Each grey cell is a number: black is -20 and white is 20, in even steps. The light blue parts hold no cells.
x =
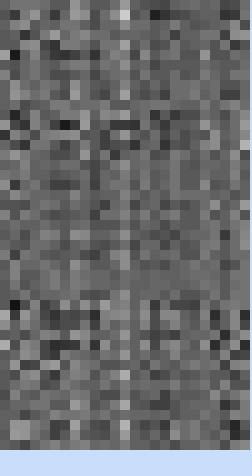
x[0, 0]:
-5
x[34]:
[7, -8, 1, -1, -9, -13, -12, -11, -1, -12, 2, -5, -2, -5, 2, -9, -1, 1, -3, -6, 2, -13, -5, 2, -13]
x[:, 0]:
[-5, -7, -5, -6, -6, 5, -6, 0, -5, -5, -5, -6, 3, -12, -4, -1, -5, -2, 2, -5, -7, 0, -5, -6, -4, -1, -6, -5, -6, -6, -6, 6, 2, -6, 7, -6, -5, -6, -6, -8, -6, -5, -5, -6, -5]
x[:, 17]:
[-5, -9, -1, -10, -2, -2, -6, -3, -3, -3, -4, -11, -6, -5, -7, -1, -2, -2, -2, -2, -6, -1, -5, -9, -5, -3, -5, -5, -5, -3, -9, 1, 0, -10, 1, 0, -6, -5, -1, -5, -7, -7, -1, 2, -8]
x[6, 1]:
-7
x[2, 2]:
2
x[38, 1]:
-3
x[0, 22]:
-9
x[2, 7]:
-2
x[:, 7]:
[3, 4, -2, -1, -1, -10, -1, -6, 2, 4, -4, -1, -11, 2, -6, -6, -3, -5, -8, 0, -3, -6, -4, 2, -5, -5, 2, -1, -1, -2, -5, -9, -8, 3, -11, -3, 1, 0, -3, -1, 4, -2, 5, 1, -1]
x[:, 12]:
[4, 12, 2, -4, 5, -1, 2, -2, 0, 5, -6, 4, -11, 3, -7, -5, 2, -1, -2, 0, -2, 0, -3, 2, -3, 2, 2, -3, -3, 2, 0, 2, -2, 3, -2, 3, -5, 7, -1, -2, 6, -3, 8, 4, -1]
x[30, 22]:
-2
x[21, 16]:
-3
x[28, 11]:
-5
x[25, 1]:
-10
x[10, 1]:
-3
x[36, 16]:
-5
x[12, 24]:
4
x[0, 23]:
-8
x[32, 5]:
-10
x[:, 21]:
[-4, -5, -5, -2, -7, -7, -5, -4, -3, -3, -5, -5, -3, 2, 2, -7, -4, -5, -7, -5, 2, -7, -2, -2, -1, -5, -3, -4, -3, -2, -6, -13, -9, -2, -13, -7, -2, -6, -6, 1, -3, -4, -4, -6, -3]
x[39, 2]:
-5
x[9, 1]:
3
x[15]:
[-1, 3, -1, -4, -5, -8, -8, -6, 3, -7, -2, -11, -5, -4, -2, -8, -7, -1, -3, -6, -3, -7, -4, 2, -8]
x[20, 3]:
-4
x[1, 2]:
-1
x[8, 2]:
-3
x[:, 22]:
[-9, -12, -4, -10, -2, -7, -6, -6, -7, -10, -2, -8, -6, -5, -6, -4, -5, -5, -6, -4, -6, -5, -5, -11, -6, -6, -9, -6, -6, -6, -2, -5, -5, -13, -5, 0, -10, -6, 0, -5, -12, -6, -9, -3, -8]
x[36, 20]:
-3
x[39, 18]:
-6
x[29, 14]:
-4
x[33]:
[-6, -5, -8, -4, 0, -1, -6, 3, 1, -5, -5, -3, 3, -5, -7, -10, -8, -10, -5, -4, -4, -2, -13, -3, 2]
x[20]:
[-7, -7, -8, -4, -2, -3, -6, -3, -5, -7, -10, -4, -2, -9, -5, -4, -9, -6, -8, -6, -3, 2, -6, -4, 4]

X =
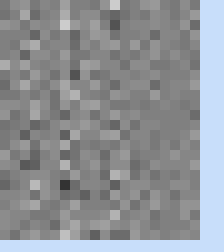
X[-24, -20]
-1
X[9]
[-1, -1, 1, -1, 1, -2, 5, 8, 1, 0, -1, 3, 2, 0, 0, 4, 0, 1, 0, 0]
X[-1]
[1, -2, 2, 4, 1, 2, 10, 5, 0, -5, 2, -3, -3, 4, 1, 2, 0, 1, 2, 1]
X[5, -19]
1
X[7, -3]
0
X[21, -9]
8
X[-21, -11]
4
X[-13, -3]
0
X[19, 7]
-2
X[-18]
[7, 2, 5, 1, 0, 1, 2, -2, 5, 4, 1, 1, -2, 2, 2, -1, -1, 0, 1, -2]
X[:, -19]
[2, 0, 2, 0, -1, 1, 2, 1, 2, -1, 2, -2, -1, 0, 2, -1, 1, 0, -1, 1, 2, 1, 1, -2]
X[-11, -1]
4
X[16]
[2, 1, -6, -5, 1, 1, 8, -1, 1, 3, -1, 2, 2, -3, -1, 2, 1, 1, 1, 4]
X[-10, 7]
-2
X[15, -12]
2
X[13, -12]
1
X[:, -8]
[-1, -2, 0, 0, 0, 0, -2, 1, 1, 2, -1, 1, 2, -2, 2, 4, 2, 5, 1, 1, 3, 0, 1, -3]
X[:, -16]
[1, 0, 1, 2, 0, 2, 0, 1, -1, 1, 2, 1, -2, 0, 3, 0, 1, 2, 3, 3, 0, -1, 0, 1]
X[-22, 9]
5
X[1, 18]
1
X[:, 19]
[-1, 4, -3, 3, 1, -1, -2, 2, 4, 0, 0, -3, 1, 4, 0, 1, 4, 0, 0, 1, 3, -1, 2, 1]
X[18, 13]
2
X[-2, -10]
5
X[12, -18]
0
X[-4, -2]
3
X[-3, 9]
1
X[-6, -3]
2
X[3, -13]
-4
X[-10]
[-1, 2, 4, -2, 3, 2, 6, -2, 0, -1, 0, -1, 2, 0, 1, -1, 1, -1, 2, 0]
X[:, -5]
[4, 2, 2, -3, 3, 3, -1, 2, -3, 4, 0, 0, 1, -1, -1, 0, 2, -2, 0, 3, 4, -2, -1, 2]
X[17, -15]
0

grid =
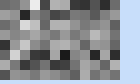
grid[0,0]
-3
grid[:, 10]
[-13, 0, 3, 5, 3, 6, -4, 2]
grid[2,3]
10
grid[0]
[-3, -2, 3, 17, -9, 8, 7, -11, -12, -7, -13, -3]
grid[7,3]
-1
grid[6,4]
-2
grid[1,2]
-14
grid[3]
[4, 1, 3, 6, 2, -1, 4, -1, 2, 9, 5, -2]
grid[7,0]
-7
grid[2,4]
-4
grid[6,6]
-10
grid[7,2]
2
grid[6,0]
7
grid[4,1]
4
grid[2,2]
14
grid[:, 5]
[8, -9, 8, -1, 7, 6, -11, 2]
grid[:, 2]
[3, -14, 14, 3, 11, 1, -11, 2]
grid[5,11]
-13
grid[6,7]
-2
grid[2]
[-3, 0, 14, 10, -4, 8, 8, 3, -1, 1, 3, -5]
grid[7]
[-7, 3, 2, -1, 4, 2, -1, -5, 7, -2, 2, -2]

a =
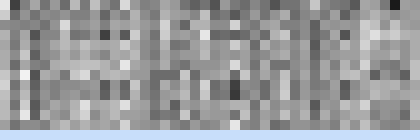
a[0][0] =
16
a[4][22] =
4
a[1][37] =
8
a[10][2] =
12
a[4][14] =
2
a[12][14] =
3
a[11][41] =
10
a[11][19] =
-2
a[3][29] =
-2
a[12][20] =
1
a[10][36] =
13
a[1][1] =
-3
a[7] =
[11, 4, 18, -7, 7, 5, -1, 11, 14, 2, 8, 9, 8, 4, 4, -3, -3, -3, 11, -3, 4, 5, 7, -3, 11, 1, 6, 2, 10, 1, 6, -1, 6, 3, 9, 10, 6, -5, 3, 0, -5, 10]
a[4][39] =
5
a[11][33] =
2
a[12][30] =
3
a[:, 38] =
[-1, 5, 3, 10, 3, 5, 0, 3, 7, 7, 3, 3, 1]
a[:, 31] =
[11, 3, -5, -4, -6, -4, -2, -1, -1, 1, -6, -3, 1]
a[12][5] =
6
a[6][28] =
-2
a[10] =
[9, -2, 12, -6, 2, 6, 4, 8, 15, 6, 7, 9, 15, 6, 5, -1, 5, -5, 5, 3, 6, 4, 6, 8, 8, -2, 8, 2, 5, 4, 6, -6, 4, 3, 10, 7, 13, 2, 3, 3, 0, 9]
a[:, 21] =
[-7, -3, 2, -4, 3, 2, 3, 5, -3, -2, 4, 4, 2]
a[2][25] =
-1
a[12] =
[5, -2, 2, 2, 0, 6, 9, 5, 8, 5, 6, 4, 13, 4, 3, 2, 7, 1, -1, 4, 1, 2, 6, 16, 2, 0, 6, -3, -1, 3, 3, 1, 3, 0, 8, 3, 10, 4, 1, 0, 2, 5]
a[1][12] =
0
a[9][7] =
4
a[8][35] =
2
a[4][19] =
5
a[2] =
[2, 1, 0, 1, -2, 3, 14, 2, 3, 5, 0, 6, 5, 7, 4, 2, 13, 2, -4, 8, 8, 2, 2, 13, 1, -1, 5, 6, 0, 0, 2, -5, 4, 3, 4, 3, 12, 10, 3, 10, 5, 4]
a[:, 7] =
[9, 0, 2, -2, 6, 4, 9, 11, 2, 4, 8, 9, 5]
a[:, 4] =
[-2, 2, -2, 1, 2, 2, -1, 7, 2, 3, 2, 8, 0]
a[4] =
[6, -1, 7, -1, 2, 6, 9, 6, 10, 7, 6, 7, 12, 7, 2, 0, 8, -2, -1, 5, 8, 3, 4, 12, 6, -3, 8, 3, 5, 2, 6, -6, 4, 2, 9, 5, 13, 7, 3, 5, 3, 7]
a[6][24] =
5
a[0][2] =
0
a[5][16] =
6

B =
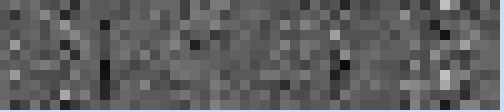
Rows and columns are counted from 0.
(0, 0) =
-5
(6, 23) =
-7
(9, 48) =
-4
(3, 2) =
-5
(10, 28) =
-3
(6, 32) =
-3
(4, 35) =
-8
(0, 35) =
-7
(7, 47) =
-6
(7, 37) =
-5
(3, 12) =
-7
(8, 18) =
-8
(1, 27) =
-7
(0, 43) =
-8
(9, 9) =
-7
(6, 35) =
-7
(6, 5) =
-3
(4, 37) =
-4
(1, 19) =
-1
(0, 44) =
10
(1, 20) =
-2
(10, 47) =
0
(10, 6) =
-15
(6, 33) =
-10
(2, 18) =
-1
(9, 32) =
-7
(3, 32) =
-6
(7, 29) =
-4
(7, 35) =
-5
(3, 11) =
-3
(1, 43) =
-8
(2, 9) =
-5
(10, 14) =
-5
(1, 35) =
-6
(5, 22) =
-6
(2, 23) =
-4
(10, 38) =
-7
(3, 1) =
-8
